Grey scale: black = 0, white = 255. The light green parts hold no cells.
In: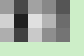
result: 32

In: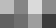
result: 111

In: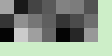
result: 144

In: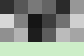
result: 129

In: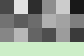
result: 92

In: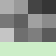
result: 96

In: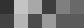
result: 181

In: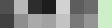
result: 143
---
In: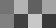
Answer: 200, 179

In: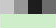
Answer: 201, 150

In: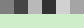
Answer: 209, 185

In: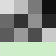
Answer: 221, 201

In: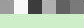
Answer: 248, 176

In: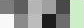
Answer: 248, 189

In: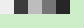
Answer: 238, 189

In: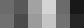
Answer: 212, 197

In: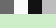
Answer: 250, 189

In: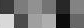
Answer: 216, 174
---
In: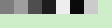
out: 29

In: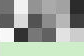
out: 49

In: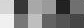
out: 55

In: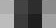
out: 45

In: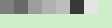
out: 105

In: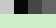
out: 70

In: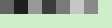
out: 60

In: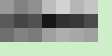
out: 49

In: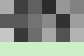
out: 50
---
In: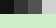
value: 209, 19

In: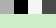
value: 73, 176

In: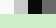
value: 105, 249

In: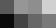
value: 208, 11

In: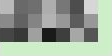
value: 214, 70

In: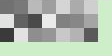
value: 207, 58

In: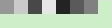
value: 128, 151

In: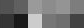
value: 125, 52

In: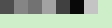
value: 196, 78

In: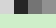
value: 145, 213
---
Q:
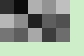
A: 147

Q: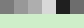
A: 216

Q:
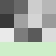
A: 183

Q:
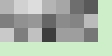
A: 180

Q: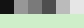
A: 78

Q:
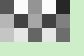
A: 251
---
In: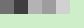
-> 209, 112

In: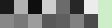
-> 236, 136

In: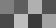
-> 81, 73

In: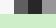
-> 151, 247

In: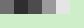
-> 229, 111

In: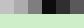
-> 89, 194
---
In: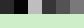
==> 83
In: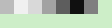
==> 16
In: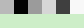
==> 63
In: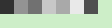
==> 233
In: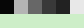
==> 34
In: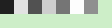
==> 253
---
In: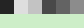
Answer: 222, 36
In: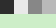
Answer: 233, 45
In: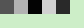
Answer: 209, 3
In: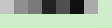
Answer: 198, 16
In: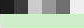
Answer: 239, 29
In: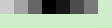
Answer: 205, 0
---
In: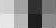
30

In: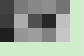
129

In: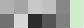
85

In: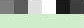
25

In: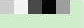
6

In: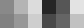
101

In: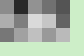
153

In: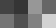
129
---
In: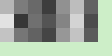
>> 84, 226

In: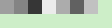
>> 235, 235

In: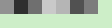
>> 201, 201

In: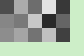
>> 200, 226

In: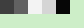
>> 243, 243

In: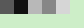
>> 184, 214

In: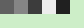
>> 60, 237
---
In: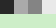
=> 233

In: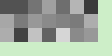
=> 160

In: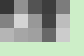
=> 61

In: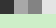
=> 228

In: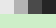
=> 37

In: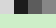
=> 134

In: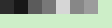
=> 120

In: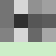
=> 160

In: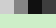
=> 61

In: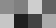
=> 98
